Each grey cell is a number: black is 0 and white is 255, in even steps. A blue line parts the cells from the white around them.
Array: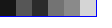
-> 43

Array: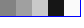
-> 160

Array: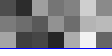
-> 37

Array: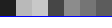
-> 70

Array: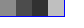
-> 139

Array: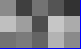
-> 123

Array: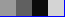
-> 154

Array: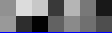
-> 98
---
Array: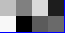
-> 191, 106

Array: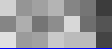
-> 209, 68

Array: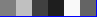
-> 127, 100

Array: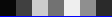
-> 7, 42

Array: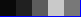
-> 9, 120

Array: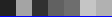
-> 34, 177

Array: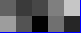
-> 97, 38

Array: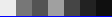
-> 237, 15

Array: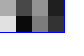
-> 172, 51

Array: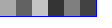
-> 169, 66
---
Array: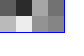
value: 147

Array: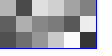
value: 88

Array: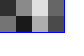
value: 173

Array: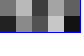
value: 199

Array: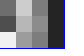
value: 140

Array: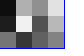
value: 82

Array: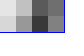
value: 57
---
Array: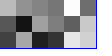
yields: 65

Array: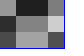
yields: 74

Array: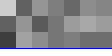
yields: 62

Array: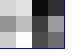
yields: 204

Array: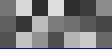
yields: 83

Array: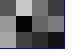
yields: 166

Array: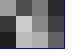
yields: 30
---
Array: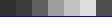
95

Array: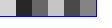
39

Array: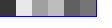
232

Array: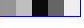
149

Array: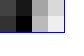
217

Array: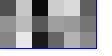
232

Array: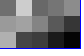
176

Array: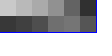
64

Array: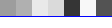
233

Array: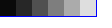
39
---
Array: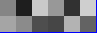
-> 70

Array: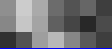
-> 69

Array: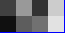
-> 93

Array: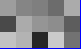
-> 149

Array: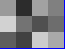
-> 115

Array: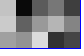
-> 153

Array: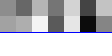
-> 230

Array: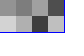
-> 176
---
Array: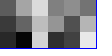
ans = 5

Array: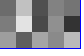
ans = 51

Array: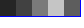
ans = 37

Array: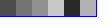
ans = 41

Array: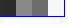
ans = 43

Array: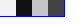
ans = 17
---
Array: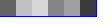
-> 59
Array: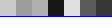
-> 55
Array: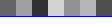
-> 78
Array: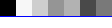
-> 121
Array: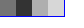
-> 215
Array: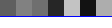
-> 173
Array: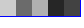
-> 66
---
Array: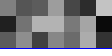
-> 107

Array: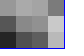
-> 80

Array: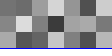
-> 128

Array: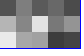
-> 161

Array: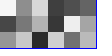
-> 208

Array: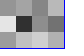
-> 192
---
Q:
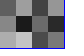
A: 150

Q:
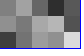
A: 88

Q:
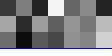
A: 35

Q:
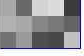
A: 59

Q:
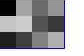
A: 150

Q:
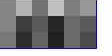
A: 151

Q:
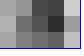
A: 206

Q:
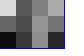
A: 171

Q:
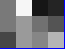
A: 36

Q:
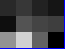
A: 21
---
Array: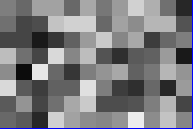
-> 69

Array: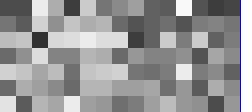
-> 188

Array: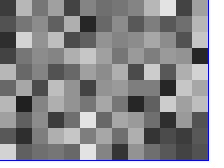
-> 46

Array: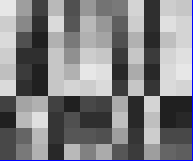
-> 218

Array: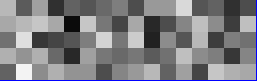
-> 113

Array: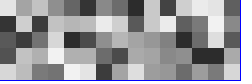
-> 89

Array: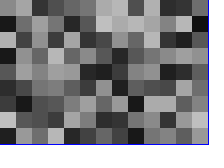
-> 177
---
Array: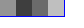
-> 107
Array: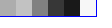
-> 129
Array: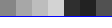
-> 189
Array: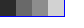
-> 141
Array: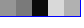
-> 10
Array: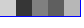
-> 128
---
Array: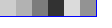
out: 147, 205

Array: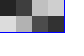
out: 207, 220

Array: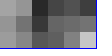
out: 62, 156

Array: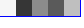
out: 191, 246

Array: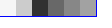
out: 162, 246

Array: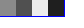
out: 31, 138
